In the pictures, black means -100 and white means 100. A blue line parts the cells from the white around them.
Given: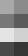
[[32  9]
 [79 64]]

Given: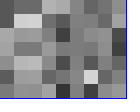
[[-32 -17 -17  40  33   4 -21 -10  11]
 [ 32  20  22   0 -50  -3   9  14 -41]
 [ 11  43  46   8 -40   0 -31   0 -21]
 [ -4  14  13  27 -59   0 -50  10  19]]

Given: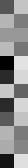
[[-33  54]
 [ 19  19]
 [-99  77]
 [ 57 -23]
 [-30  52]
 [ 34   4]]

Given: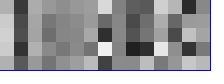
[[ 39 -55  35  19  11  19  23  70   0 -26 -30  62  43 -66   7]
 [ 64 -39  29 -14   5   7  32 -63   7 -35  -8  26 -42  51  29]
 [ 39 -30  20  -9  13  24  47 -49   9   8  48  -5  18  56  44]]

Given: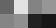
[[-21  77   3  18]]

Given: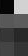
[[-95  65]
 [-58 -69]]
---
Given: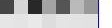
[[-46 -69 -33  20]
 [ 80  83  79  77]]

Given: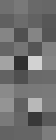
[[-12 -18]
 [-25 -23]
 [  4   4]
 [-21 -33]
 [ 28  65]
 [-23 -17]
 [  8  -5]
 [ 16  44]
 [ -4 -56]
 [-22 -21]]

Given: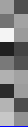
[[ 27]
 [-10]
 [ 91]
 [-75]
 [ -5]
 [ 39]
 [-66]
 [ 41]
 [ 56]]

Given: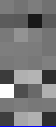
[[ -3  -2]
 [-29 -81]
 [ -5   1]
 [ -1  -3]
 [ -5  -6]
 [-54  41]
 [ 99 -18]
 [ -6  -6]
 [-51  39]]

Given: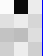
[[97 85]
 [76 68]
 [53 74]
 [62 62]]

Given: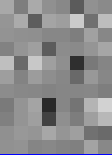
[[ 32  33   7  14]
 [ 17 -27  24 -12]
 [ 15  12   6  26]
 [  2  25  10  17]
 [ 50  57  12  -5]
 [ 24  22   6  19]
 [ 10   6   5   6]
 [ -4  29   5  41]
 [  0  25  12  25]
 [ 13  17  17 -11]
 [ 14   4   3  28]]

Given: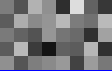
[[ -2  40 -64 -23]
 [-28   8  45 -11]
 [ -4 -35  -8 -62]
 [-29 -54 -24  43]
 [ 13  -1  20  22]]
